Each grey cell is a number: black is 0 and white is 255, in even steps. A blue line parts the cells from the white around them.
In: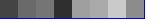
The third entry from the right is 170
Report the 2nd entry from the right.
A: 202
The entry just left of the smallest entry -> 117

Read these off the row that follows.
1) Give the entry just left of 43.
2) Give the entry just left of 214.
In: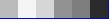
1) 126
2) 245

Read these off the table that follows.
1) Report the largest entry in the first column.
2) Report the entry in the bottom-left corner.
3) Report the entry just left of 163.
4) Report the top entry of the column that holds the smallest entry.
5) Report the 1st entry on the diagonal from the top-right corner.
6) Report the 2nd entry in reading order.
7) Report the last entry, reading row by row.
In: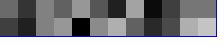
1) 106
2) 63
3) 32
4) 151
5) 118
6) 52
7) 196

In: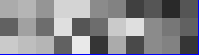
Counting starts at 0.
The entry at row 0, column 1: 181
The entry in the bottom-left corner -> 202
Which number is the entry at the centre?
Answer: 109
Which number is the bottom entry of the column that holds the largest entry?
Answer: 233
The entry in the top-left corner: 171
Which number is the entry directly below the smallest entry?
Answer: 119
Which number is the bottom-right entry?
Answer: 53

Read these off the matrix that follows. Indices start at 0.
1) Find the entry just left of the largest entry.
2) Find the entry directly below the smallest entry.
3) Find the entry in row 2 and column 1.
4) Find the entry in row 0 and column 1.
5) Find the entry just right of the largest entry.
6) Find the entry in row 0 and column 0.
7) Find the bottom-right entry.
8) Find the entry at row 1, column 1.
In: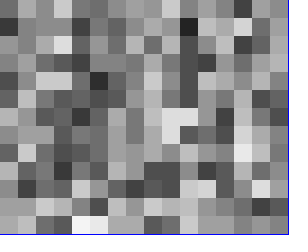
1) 89
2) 78
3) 131
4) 171
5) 233
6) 110
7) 131
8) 131

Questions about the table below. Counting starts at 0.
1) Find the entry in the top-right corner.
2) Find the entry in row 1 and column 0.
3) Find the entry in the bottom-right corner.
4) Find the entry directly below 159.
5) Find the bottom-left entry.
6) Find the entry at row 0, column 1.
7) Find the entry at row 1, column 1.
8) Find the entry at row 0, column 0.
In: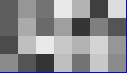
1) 221
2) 94
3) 139
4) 200
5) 139
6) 150
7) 170
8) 94

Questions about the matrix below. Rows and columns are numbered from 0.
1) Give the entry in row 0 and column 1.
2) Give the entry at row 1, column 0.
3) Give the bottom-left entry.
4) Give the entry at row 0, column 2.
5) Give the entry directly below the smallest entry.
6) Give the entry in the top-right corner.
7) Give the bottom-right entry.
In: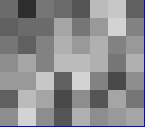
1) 45
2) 96
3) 141
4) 118
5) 107
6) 96
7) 165

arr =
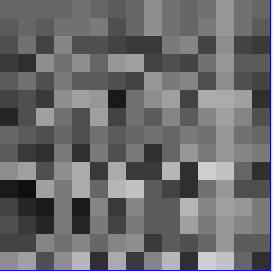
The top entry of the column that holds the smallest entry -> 102
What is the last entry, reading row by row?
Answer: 47
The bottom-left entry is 142
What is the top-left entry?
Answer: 102
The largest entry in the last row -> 206
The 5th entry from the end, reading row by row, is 47
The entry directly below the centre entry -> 122
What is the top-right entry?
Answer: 102
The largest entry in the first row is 151
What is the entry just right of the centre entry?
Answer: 113
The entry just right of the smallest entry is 160
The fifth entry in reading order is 113
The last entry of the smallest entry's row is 79
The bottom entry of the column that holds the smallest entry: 160
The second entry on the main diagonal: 102
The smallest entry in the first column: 26
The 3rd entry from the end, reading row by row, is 194
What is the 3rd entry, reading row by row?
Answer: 102
